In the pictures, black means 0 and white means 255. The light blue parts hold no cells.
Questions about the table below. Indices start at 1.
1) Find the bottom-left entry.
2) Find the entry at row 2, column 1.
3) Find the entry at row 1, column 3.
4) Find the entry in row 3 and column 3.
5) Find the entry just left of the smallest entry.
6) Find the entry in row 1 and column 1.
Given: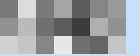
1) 208
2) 145
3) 121
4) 133
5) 92
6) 121

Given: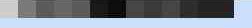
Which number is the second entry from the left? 123
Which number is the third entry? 91
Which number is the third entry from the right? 46
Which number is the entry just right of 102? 91

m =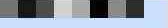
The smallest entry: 3
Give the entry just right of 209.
169
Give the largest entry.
209

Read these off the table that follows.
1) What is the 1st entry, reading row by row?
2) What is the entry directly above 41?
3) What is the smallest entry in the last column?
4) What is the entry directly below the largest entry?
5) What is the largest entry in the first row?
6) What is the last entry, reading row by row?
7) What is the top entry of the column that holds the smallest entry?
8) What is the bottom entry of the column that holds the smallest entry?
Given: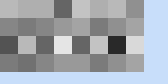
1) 185
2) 144
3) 144
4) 153
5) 195
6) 164
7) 185
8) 144

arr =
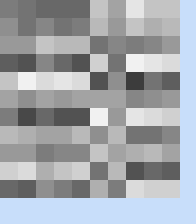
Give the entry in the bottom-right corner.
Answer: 208
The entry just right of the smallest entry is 115
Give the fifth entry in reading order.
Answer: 104
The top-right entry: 196
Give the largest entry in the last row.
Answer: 219
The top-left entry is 124
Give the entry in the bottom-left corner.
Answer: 104
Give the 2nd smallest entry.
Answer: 72
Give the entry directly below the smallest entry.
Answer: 134
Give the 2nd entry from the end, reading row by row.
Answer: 208
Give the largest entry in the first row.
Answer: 229
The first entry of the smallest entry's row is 196
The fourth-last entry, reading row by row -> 124
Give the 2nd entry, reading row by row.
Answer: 115
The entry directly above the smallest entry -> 241

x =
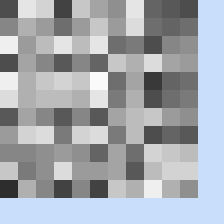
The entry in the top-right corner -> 77
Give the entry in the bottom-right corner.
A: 143
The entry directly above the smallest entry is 199
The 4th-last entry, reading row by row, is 176
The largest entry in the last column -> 211
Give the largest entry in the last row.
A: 239
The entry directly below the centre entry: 88
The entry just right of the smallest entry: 176
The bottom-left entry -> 45
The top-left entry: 77
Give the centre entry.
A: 229
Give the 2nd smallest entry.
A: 57
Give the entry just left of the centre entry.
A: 176
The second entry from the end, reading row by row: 176
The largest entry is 250
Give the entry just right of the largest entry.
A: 110
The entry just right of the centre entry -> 122
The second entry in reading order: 229
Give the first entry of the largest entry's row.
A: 239
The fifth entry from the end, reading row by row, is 199
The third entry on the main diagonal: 188
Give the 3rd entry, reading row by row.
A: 211
